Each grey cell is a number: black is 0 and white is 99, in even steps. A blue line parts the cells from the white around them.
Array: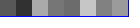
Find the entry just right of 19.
66
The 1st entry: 34
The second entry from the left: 19

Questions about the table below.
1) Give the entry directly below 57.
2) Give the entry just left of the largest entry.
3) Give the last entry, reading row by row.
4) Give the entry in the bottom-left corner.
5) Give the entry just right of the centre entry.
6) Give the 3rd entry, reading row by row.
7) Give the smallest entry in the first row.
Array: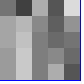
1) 45
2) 33
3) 33
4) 60
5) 41
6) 67
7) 25

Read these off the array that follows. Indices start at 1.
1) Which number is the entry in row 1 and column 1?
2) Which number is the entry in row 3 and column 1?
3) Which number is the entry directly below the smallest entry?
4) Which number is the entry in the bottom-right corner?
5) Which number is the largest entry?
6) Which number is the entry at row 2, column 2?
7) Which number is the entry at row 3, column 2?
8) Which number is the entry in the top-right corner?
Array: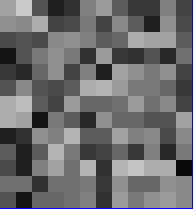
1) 63
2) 29
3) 53
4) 53
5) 79
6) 53
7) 32
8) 26

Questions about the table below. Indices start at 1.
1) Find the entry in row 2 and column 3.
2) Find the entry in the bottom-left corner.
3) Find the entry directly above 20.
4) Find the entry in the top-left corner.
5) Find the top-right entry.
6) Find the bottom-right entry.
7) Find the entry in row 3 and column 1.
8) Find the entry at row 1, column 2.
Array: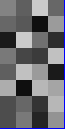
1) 6
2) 30
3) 71
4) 51
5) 40
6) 57
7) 10
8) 37

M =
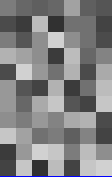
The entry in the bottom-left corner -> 26
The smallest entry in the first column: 23
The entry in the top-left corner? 48
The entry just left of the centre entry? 26
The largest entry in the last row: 81
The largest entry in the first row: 63
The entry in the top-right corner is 33
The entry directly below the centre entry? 77
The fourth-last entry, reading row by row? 73
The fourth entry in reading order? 40
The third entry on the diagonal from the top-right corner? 55
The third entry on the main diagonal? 55
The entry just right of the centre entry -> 23
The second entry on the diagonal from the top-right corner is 44

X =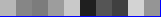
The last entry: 58
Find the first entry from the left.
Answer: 71

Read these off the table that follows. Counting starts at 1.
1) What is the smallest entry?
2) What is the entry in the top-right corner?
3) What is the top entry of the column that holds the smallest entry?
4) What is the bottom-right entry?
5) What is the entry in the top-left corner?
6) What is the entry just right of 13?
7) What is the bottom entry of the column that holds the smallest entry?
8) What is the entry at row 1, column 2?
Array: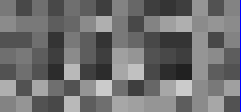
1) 13
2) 51
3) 24
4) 32
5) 47
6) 58
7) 36
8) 28

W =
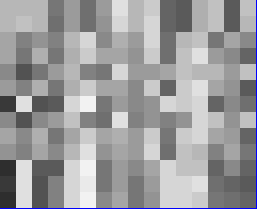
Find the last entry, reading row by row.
39
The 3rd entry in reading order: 71
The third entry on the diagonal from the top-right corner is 46
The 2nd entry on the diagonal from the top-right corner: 35
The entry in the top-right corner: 75
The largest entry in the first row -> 87
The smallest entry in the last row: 18
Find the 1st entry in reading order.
71
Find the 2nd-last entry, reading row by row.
43
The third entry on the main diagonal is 57
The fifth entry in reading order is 60

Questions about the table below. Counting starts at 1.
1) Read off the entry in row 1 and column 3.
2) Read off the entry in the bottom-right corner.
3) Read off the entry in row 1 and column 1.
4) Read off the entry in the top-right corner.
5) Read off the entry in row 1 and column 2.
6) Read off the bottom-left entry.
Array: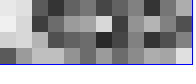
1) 35
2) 87
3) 90
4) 67
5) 87
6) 35

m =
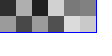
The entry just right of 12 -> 81
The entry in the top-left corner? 18
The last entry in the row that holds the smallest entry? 50
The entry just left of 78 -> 85

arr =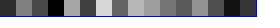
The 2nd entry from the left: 50
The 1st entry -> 18
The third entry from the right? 31
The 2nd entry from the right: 7
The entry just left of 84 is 25

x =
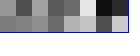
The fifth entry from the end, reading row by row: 41
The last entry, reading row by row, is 79
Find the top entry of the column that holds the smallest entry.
6
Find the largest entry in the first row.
89
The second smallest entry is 17

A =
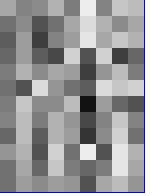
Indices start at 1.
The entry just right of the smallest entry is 61
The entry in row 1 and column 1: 65
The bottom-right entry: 58
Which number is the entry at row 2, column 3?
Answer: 32
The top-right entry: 73
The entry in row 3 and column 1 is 36
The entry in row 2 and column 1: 44
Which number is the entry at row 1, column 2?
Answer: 51
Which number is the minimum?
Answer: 7
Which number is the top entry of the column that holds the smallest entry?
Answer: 92
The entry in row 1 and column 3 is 54
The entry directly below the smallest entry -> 28
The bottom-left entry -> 44

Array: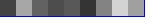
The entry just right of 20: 51
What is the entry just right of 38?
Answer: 30
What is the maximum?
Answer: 82

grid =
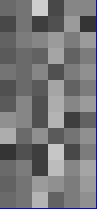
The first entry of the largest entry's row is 41
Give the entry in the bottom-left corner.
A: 41
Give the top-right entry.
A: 52
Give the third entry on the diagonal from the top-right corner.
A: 60
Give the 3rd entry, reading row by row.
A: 80
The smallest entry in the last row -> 38
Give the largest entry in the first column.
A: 67
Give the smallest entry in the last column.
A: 20
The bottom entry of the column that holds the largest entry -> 70
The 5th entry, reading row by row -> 52
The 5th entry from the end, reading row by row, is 45
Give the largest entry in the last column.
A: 64
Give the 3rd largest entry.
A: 73
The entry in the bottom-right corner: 56
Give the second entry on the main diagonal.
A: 45

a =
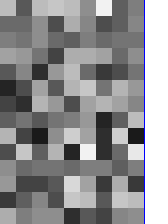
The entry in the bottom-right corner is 55
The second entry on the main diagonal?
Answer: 41
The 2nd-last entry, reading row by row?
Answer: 52
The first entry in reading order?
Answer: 73
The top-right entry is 49
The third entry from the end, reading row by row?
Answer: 26
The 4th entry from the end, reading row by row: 34
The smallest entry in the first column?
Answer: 14
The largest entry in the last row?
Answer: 67
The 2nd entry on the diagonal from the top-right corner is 37
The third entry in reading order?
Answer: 73
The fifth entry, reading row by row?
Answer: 73
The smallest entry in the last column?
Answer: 10
